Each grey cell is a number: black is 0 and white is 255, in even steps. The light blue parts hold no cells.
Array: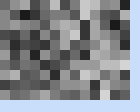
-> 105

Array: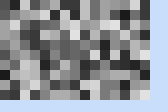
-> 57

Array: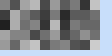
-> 103

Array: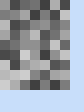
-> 174

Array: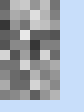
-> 137

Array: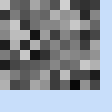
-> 70

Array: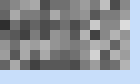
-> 169
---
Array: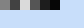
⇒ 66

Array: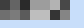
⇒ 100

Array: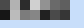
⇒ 178

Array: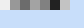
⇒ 152

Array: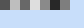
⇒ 190

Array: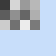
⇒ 214

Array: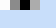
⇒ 139

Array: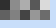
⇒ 140

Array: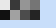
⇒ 57

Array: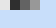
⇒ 47
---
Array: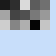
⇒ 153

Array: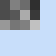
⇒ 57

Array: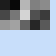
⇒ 59

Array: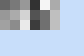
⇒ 191

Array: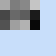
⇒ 27

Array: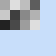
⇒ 178

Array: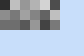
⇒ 191

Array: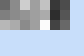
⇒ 85

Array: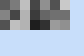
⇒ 112
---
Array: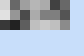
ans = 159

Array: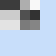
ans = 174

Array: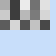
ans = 235

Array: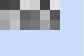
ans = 216

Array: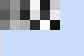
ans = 75

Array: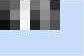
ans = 226

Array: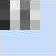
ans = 124

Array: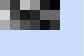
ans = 191
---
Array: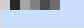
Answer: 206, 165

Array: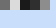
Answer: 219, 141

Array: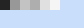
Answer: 245, 224

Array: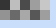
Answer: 199, 190

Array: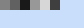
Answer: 215, 152

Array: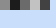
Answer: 194, 140
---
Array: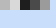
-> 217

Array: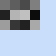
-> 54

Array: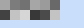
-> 195

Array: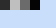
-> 191

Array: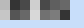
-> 85

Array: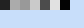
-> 171
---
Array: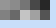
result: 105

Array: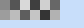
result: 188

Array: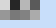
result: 121

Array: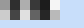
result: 69

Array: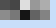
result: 120

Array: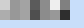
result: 152

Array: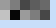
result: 6
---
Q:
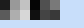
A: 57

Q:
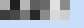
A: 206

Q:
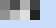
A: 34

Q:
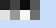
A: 111

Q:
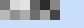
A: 68

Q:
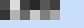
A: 167
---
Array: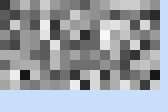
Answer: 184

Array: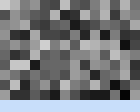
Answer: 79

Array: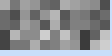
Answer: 68

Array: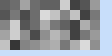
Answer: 163

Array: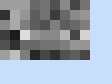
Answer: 81
